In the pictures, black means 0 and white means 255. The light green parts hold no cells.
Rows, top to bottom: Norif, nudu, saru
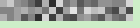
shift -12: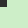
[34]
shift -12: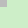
[176]
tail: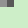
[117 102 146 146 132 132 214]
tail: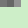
[146 132 132 214]
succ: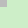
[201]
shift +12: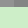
[158 158 144 144]
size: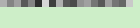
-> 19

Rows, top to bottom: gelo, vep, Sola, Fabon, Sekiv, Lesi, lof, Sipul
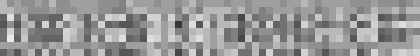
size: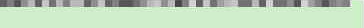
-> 50
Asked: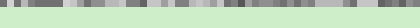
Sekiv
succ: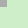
[159]
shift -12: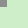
[131]
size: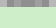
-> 8

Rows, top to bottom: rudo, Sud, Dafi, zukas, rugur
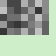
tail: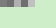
[99]
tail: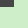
[176 111 192 139]
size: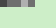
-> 5
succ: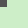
[124]
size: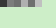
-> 6

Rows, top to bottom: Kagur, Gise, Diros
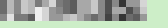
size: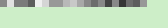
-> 21
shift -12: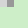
[201 140]
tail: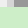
[184 200 168 136 108 136  67 136  53 108  93 152]
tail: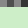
[152 152 213]

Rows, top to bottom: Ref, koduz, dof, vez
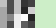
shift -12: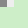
[124 226]
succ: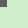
[66]
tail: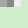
[252  37]
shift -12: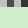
[181  66 181  40]
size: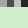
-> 4
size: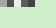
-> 5
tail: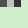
[66]

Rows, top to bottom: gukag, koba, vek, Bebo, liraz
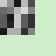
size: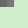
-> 2
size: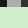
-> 4
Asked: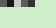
vek
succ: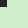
[201]
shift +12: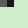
[104  36]
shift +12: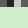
[104  49 213 104]

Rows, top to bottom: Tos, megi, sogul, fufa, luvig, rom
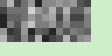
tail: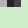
[ 85 179  85 137 152]
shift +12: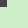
[81]
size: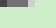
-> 5
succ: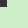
[69]
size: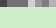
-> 8
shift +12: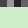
[ 81 164  50 110]
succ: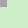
[69]

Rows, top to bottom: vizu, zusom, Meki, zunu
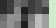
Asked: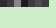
zusom
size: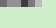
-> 6
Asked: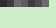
vizu
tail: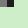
[134 187 158]

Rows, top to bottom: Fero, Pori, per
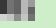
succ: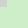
[196]
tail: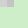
[142 196 115]
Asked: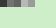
Fero
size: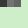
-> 3
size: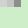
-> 3
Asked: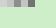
per

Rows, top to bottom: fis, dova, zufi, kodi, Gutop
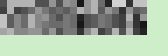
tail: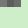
[ 93 119 179 148 179  93 148 119  51 148  93 107]
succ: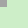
[179]
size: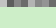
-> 8

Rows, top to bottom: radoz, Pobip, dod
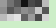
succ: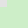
[98]
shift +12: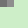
[126 154]
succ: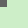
[154]
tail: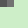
[142 128 200  86]
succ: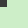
[186]
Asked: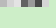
dod

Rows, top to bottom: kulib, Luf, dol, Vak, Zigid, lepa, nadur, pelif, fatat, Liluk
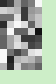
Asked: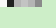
fatat
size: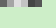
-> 6
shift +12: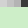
[222 207 192  69]
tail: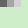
[57 57 69]
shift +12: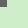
[112]
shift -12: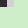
[ 33 198]

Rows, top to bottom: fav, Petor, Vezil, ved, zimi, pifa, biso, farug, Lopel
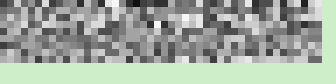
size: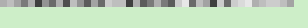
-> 42
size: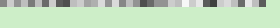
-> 38
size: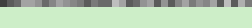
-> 36

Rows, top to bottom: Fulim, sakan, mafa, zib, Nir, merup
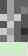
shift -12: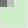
[102 178]
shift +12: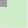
[170]
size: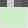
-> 4
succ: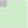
[100]

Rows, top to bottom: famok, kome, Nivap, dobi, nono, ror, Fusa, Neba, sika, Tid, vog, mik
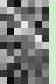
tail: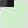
[107 107 174 204]
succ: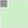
[107]
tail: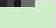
[174 204]

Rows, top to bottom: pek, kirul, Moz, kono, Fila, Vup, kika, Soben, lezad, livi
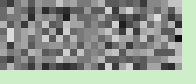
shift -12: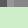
[ 78 139 123 123]
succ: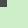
[106]

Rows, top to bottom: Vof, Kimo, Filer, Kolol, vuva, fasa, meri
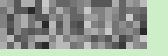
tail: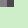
[141 173 116  87  87 141 116 157 101 101 157 157 129 157 129 101 200 101
  87]
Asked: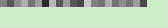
Kolol
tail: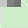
[173 116 141 116 157  73]
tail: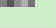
[157  41 185  87 157  87  73 200 129 116 173 116 141 116 157  73]
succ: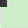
[185]
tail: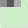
[173  87 200 141 101 101 116 129 141  87  87  87 173 101 157 141 185]
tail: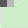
[116 173 129 101 129 200 129 129 157 141 101 116 116 101]

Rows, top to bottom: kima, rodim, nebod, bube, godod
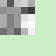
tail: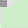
[241]
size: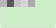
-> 5
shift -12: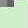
[128  88]
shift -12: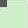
[76]

